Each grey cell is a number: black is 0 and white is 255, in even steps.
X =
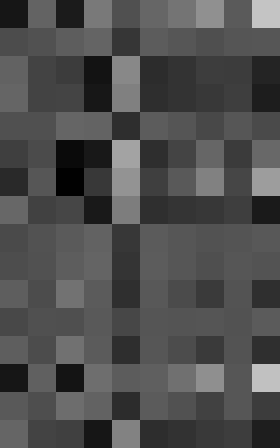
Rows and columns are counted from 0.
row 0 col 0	22
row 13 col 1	96
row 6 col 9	157
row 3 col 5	46
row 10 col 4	47
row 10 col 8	83
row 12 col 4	46
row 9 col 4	52
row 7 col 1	65
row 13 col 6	112
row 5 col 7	102
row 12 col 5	86
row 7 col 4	125
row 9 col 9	83
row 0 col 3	121
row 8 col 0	74
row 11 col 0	72
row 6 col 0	41
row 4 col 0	80
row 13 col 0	22
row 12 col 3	91
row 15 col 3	22
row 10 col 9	47
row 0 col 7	144
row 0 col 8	90
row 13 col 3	110
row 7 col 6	52
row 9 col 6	86
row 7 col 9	26
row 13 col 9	193
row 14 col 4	44
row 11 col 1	80
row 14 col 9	60
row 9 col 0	77
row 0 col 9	196

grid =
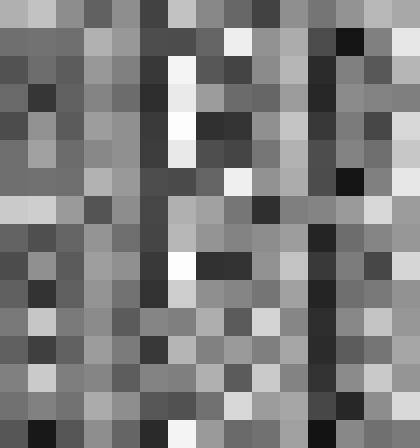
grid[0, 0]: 176
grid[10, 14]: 146
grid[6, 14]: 231
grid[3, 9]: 102
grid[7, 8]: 118
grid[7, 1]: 206
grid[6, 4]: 153
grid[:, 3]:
[97, 177, 152, 132, 157, 136, 178, 84, 148, 158, 148, 139, 156, 133, 171, 142]
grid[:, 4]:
[142, 152, 128, 108, 144, 144, 153, 141, 110, 144, 114, 91, 123, 93, 142, 101]
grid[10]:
[96, 51, 95, 148, 114, 50, 205, 143, 133, 117, 161, 36, 111, 120, 146]
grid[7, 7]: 161
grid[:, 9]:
[66, 146, 139, 102, 144, 118, 146, 47, 141, 145, 117, 212, 127, 202, 156, 113]
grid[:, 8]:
[103, 238, 68, 107, 52, 69, 239, 118, 131, 51, 133, 90, 154, 91, 215, 105]
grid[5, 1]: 161
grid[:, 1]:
[194, 114, 109, 54, 145, 161, 113, 206, 79, 144, 51, 198, 63, 202, 129, 24]
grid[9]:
[76, 144, 90, 158, 144, 57, 253, 49, 51, 145, 195, 57, 124, 71, 214]
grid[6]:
[111, 113, 110, 178, 153, 77, 74, 100, 239, 146, 172, 76, 20, 128, 231]
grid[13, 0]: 128
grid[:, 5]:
[66, 77, 56, 45, 58, 60, 77, 70, 69, 57, 50, 133, 56, 131, 87, 42]
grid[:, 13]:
[184, 128, 88, 130, 70, 110, 128, 215, 133, 71, 120, 196, 117, 201, 141, 112]
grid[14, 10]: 166
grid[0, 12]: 147
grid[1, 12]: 20
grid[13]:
[128, 202, 126, 133, 93, 131, 127, 176, 91, 202, 131, 50, 139, 201, 149]
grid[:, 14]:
[168, 230, 182, 127, 215, 199, 231, 155, 151, 214, 146, 151, 166, 149, 217, 122]
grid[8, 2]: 100

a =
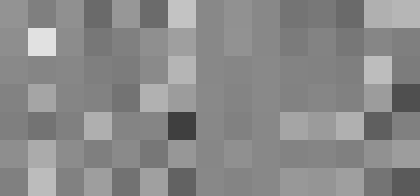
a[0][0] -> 147
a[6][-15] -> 128
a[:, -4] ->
[120, 131, 130, 134, 155, 133, 149]
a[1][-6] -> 136
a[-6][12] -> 119
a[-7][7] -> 136
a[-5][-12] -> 127
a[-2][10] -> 131
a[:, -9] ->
[195, 159, 181, 156, 63, 151, 98]
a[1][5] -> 143
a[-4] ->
[130, 165, 133, 130, 115, 177, 156, 137, 132, 137, 130, 134, 129, 156, 79]
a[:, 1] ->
[127, 225, 133, 165, 115, 171, 188]
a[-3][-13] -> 128
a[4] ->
[127, 115, 128, 175, 132, 133, 63, 136, 129, 136, 165, 155, 176, 95, 128]
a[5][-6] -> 136
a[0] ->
[147, 127, 144, 106, 151, 107, 195, 136, 145, 136, 116, 120, 106, 176, 182]
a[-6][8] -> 146
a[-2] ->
[142, 171, 140, 127, 138, 119, 151, 135, 144, 136, 131, 133, 128, 145, 157]
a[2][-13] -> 135
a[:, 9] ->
[136, 136, 137, 137, 136, 136, 136]
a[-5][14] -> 124
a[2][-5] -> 131
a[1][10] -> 123

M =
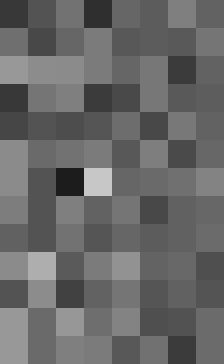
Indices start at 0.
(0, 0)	56
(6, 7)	131
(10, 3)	98
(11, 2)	151
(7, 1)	83
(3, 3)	59
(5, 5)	126
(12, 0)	152
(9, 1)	174
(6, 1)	83
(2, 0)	152
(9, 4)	146
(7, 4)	117
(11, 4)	131
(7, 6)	97
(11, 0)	152
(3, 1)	117
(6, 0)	139
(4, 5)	72
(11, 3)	110
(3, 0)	56
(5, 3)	123
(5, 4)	88
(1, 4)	88
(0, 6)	127
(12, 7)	107
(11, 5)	79
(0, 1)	83
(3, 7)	93

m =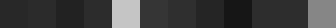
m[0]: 40
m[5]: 53
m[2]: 34

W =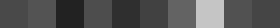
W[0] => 73
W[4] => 47
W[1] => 83

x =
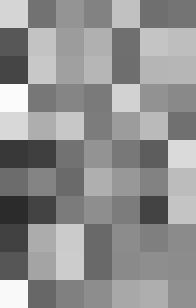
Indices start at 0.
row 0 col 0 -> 213
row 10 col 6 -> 144
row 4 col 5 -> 186
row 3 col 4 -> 210
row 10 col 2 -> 128
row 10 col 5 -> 174
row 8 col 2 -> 203
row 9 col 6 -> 140
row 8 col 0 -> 65
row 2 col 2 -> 160
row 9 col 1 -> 164
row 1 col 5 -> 196
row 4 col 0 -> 216
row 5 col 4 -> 120
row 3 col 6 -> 137
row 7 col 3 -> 142
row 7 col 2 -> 123
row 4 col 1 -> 174
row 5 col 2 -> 114
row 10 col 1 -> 103
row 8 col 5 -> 127
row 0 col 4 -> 193
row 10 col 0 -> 249
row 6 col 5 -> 130

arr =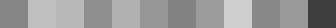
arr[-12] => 134
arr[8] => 206
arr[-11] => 191

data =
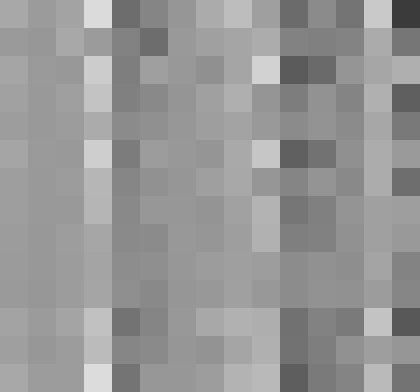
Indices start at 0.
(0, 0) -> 168
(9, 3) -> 164
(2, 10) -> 91
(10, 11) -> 146
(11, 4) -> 115
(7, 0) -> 158
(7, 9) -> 179
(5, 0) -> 165
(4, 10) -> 139
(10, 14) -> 134
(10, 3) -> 165
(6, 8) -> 168
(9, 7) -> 156
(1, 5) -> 109
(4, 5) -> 144
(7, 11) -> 128
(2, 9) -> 210
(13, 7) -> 157
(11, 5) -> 133
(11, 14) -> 88
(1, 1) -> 151
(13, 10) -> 94
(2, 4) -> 126
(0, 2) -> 163
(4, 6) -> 151
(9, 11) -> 145
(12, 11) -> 126
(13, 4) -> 116
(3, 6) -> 149
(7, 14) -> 158
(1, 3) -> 155
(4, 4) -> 139
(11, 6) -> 152
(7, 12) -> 148
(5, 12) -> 144
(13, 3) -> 220
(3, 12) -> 132
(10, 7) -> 152

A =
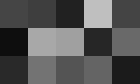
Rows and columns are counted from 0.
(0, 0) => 69
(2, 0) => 41
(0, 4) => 68
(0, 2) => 33
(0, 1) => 62
